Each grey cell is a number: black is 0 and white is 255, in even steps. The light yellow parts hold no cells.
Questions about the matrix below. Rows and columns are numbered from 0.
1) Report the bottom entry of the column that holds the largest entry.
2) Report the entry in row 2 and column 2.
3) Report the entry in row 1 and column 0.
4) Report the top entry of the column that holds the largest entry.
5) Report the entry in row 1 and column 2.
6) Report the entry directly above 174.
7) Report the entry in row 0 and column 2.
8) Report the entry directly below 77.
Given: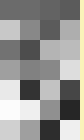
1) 208
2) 180
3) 200
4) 107
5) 91
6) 91
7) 99
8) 129
